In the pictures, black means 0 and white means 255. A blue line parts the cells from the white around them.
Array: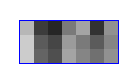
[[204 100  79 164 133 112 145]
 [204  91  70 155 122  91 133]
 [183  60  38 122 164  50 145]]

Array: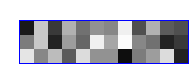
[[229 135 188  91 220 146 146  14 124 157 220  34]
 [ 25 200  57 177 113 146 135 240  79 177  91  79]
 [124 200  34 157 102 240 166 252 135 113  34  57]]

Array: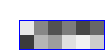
[[ 59 181 157 223 241 204]
 [232 135  82 124  70 103]]

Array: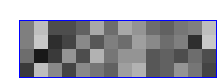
[[ 58 190 137  68 137 118  97 159 178  87  97 148 118  68]
 [127 190  77  77  97 168 109 168 148 109  97 118 127 190]
 [109  24  58 148  77 178 118 148 148  87  97  77 109  77]
 [127 200  46  68 137  87 127 109 159 137 109 127  46 200]]

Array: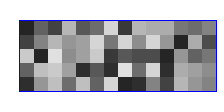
[[202  37 224 141 160 202  57  88  76  76  37 150  98 119]
 [ 98 191 202 160  46  88  46 224 109 213  46 172 160 141]
 [ 46 150 191 109 191  98 213  37  46 131  66 182 150 131]
 [ 66 131 182 150 160 213 119 213 141 213 150  37 172  76]
 [ 37  98  66 182  88 109 213  57 182 172 172 119 109 131]]

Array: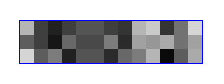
[[213  93 124  33  84  84  43 104 124 181  10  93 170]
 [181  63  33  63  84  84  63  52 181 202  52 114 213]
 [ 93  63  22 104  73  73 124  43 161 151 170 114 161]]

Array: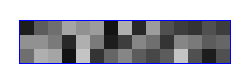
[[111 175 165  19 196  52 102 134  92  71  92 196  80  29  80]
 [145 145 122  40 175 122  29  61 134 111  52 134 122  92 102]
 [ 29  92 111 165 145 156  19 175  40 156  80  61  52  80  61]]
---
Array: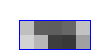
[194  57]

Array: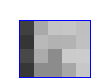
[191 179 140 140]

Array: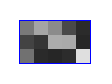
[ 43 170  38]

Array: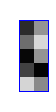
[148 109]

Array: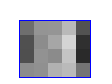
[ 82 212 139 144]

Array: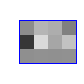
[128 166 145]
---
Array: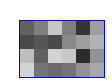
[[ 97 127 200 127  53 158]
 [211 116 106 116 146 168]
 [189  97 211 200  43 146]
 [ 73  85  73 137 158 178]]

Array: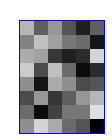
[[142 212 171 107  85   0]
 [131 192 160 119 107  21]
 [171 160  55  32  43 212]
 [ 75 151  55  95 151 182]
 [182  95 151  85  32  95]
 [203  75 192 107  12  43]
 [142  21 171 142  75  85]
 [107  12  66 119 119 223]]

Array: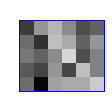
[[ 60 150 182 139  78  98]
 [120  98 139 214  78 130]
 [ 89  69 150  69 191 130]
 [108  48 191 170  98 150]
 [108   6 161 170 170 203]]

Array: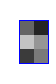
[[196 150]
 [ 59 122]
 [101  36]]

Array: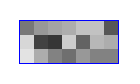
[[227 173 130 111 152 130 130]
 [120 152 164 173 194 194  87]
 [215  66  54 205  99 183 173]]

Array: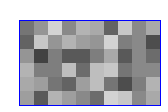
[[ 99 199 149 179 158 149 211 126 137  77]
 [169 158 117  99 158 190 117  77 126 179]
 [117 149 211 137 179 169  99 199 137 169]
 [179 126 126 190 108 190 199 117 137 137]
 [158  89 179 158 137 108 211 199 137 169]
 [149  66 126  89  89 126 169  89 137 108]]

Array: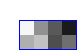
[[175 194  78 111]
 [246 145  89  26]]
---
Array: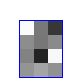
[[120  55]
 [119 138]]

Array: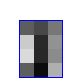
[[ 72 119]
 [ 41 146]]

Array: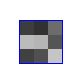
[[ 49 108]
 [181  85]]

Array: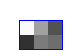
[[161  82]
 [123 110]]

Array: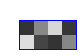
[[136 215]
 [ 69  52]]

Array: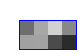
[[167 209]
 [162  75]]

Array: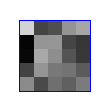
[[ 68  79]
 [149 150]]
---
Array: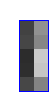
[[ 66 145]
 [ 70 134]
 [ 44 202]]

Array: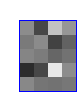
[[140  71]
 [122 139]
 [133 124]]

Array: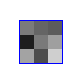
[[123 101]
 [ 29 122]
 [163  77]]

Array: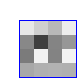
[[231 207]
 [136  63]
 [123 242]]

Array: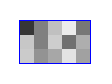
[[ 54 128]
 [199 128]
 [203 147]]

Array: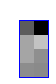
[[ 92   1]
 [165 195]
 [165 143]]

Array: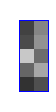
[[ 66 133]
 [ 75 146]
 [200 108]]

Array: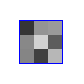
[[ 53 148]
 [136 210]
 [133  64]]

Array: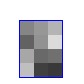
[[133 151]
 [ 98 146]
 [167 105]]
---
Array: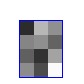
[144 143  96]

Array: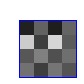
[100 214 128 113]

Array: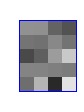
[ 82 136  95 132]

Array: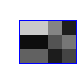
[29 83 97]

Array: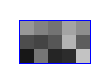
[142 180  37]

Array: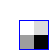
[219 158]
